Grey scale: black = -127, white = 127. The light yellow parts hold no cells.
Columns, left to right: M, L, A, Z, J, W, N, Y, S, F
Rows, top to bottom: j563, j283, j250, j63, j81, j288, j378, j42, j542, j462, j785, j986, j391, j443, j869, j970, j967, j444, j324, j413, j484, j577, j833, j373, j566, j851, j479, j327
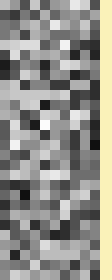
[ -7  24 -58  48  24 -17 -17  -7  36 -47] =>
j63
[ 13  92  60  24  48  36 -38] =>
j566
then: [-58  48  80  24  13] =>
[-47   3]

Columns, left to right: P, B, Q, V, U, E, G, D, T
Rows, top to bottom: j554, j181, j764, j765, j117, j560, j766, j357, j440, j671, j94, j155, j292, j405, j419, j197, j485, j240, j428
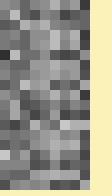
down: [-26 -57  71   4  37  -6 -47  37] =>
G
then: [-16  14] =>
[-37 -57]
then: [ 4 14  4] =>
[ 14 -47]

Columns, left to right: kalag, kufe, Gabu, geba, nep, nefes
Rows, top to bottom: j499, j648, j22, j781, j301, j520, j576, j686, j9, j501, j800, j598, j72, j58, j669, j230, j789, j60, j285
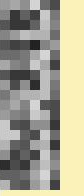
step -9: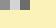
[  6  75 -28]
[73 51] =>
j598
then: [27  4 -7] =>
[73 51]

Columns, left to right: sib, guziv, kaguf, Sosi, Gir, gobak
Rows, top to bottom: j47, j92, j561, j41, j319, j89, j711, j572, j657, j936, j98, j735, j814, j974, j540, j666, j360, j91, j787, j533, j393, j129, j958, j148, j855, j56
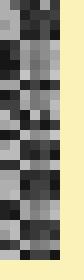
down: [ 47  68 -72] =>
gobak
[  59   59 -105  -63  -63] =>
j56

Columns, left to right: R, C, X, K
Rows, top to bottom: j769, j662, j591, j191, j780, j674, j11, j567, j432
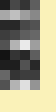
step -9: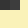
[-84 -75]
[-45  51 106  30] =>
j780

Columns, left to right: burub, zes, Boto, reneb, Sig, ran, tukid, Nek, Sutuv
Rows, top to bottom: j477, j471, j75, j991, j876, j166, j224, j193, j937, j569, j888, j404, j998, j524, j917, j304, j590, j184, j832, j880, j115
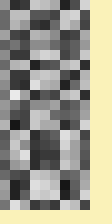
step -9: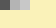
[-50  43  63]
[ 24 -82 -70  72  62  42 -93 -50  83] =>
j477
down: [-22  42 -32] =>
ran
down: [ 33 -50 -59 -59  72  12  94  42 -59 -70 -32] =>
Boto
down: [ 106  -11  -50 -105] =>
zes
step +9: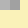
[61 42]

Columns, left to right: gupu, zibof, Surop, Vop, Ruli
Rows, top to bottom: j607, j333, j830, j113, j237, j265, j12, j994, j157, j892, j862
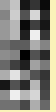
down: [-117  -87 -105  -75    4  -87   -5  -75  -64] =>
Ruli
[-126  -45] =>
j265
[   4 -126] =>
j265
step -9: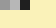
[  15   46 -105]

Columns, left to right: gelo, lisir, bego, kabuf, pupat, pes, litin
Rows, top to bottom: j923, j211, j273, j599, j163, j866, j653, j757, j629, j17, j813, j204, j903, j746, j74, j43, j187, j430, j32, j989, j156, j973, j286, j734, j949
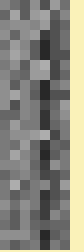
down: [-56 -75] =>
pupat
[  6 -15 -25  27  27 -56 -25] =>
j757
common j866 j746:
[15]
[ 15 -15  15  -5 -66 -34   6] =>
j156

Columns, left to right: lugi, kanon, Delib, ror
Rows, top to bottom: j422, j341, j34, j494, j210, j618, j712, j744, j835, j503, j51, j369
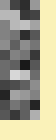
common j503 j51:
[-91]
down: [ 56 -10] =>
kanon
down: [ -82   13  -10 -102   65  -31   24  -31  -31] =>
Delib
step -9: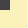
[-69]
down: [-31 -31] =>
Delib
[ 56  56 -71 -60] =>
j341

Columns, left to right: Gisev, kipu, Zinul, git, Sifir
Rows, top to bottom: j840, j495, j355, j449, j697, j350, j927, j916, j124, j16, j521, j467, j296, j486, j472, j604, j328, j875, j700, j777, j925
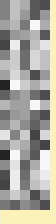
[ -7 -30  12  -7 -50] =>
j925
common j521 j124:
[119]
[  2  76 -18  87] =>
j350
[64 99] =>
j697
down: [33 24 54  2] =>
kipu

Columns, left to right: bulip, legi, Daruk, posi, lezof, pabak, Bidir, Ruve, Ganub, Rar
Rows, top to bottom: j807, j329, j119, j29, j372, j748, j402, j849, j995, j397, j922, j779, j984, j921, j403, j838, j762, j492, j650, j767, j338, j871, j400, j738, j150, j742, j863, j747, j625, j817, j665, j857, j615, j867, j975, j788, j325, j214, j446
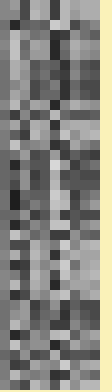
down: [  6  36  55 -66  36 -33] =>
legi
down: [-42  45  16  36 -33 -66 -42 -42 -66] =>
Ruve

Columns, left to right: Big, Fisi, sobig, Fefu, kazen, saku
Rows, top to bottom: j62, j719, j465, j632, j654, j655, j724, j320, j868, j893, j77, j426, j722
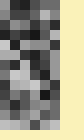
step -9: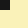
[-113]
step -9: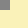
[-5]
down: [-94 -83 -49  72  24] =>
Fefu

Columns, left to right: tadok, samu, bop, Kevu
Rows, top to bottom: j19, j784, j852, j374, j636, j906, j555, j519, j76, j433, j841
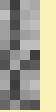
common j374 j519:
[31]
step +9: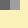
[-16  40]
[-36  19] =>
j906
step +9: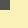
[-36]
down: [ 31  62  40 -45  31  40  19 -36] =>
bop
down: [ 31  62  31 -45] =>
Kevu

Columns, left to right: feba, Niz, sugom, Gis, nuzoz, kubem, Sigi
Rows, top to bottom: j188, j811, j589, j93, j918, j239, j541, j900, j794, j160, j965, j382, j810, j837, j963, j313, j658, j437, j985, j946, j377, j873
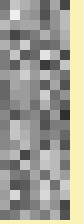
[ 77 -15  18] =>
j160
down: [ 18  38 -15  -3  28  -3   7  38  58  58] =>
kubem
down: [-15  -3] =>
kubem

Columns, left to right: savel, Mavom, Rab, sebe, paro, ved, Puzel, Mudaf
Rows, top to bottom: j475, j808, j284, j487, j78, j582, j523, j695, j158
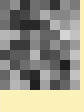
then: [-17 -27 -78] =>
[16 -5]
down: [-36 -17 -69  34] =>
Rab
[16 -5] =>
j475
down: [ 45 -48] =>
paro

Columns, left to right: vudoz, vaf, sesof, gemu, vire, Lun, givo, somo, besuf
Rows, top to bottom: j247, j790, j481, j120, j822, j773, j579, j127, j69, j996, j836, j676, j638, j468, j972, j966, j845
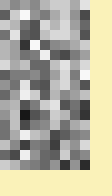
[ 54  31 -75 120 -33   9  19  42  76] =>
j822
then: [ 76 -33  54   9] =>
[31 64]
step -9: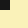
[-113]
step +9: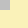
[73]
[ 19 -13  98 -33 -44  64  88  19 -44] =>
j69
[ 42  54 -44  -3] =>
j836
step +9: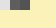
[107 -24 -35]

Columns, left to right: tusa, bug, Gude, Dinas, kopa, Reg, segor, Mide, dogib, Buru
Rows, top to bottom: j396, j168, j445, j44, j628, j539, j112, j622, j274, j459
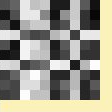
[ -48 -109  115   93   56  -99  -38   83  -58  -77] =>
j628
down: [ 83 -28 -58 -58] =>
bug
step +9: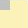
[74]
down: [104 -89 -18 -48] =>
segor
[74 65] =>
j539
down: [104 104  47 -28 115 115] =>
Gude

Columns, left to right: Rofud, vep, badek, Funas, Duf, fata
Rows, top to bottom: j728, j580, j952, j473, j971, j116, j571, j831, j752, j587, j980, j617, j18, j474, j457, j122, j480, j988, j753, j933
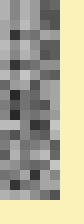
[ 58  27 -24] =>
j952
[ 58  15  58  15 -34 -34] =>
j971
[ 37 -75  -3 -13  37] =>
j473

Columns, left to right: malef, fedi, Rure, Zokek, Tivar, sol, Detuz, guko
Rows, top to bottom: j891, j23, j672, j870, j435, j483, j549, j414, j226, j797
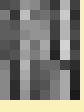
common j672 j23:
[-43]
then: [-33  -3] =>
[  40 -101]
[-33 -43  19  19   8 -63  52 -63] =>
j672
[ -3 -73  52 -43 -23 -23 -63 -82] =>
j549
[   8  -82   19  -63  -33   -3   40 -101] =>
j797
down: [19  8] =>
Rure

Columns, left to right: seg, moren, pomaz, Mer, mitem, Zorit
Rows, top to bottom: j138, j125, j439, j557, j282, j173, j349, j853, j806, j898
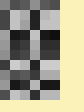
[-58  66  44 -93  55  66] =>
j125
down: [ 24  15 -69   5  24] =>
seg

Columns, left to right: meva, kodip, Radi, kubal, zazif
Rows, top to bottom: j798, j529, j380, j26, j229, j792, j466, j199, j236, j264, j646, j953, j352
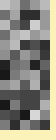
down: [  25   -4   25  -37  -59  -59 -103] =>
Radi
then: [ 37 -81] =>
[-81  25]
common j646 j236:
[48]
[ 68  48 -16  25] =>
j798
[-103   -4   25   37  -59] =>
j199

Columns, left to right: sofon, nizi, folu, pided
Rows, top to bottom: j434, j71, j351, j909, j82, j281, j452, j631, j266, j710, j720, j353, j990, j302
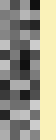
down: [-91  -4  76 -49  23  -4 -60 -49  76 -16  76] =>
pided
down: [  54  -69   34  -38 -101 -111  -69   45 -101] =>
folu
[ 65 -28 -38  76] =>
j82
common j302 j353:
[54]

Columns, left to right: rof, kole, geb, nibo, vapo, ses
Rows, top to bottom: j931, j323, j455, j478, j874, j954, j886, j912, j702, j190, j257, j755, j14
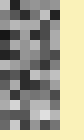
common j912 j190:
[31]
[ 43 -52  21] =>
j455
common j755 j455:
[55]
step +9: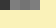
[-64   8  -2   8]
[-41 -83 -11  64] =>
j323
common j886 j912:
[31]

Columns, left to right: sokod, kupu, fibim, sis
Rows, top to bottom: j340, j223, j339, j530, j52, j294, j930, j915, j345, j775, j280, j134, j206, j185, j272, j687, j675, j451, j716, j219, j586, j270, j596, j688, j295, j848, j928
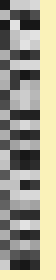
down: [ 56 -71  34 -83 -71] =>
kupu
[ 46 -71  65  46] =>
j345
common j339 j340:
[-104]
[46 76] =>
j280

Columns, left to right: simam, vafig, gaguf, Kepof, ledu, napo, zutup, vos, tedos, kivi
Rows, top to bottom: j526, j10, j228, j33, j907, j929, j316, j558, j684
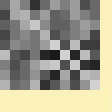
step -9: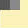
[-49   0]
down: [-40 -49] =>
vafig
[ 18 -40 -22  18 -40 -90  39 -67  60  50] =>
j558
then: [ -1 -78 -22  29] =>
[-1 29]
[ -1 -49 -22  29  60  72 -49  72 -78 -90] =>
j316
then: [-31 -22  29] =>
[ -1 -22]

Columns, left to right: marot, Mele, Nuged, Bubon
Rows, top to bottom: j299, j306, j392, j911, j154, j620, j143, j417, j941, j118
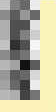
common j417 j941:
[-23]
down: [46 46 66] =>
marot
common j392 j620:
[98]
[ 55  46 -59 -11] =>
j118
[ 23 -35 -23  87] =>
j417
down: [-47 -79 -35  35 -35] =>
Mele

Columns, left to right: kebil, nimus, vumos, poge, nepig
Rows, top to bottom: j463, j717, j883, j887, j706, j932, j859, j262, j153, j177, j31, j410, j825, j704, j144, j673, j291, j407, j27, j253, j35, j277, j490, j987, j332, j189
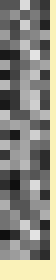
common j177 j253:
[-83]
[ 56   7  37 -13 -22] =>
j144
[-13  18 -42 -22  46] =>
j277
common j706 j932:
[-32]

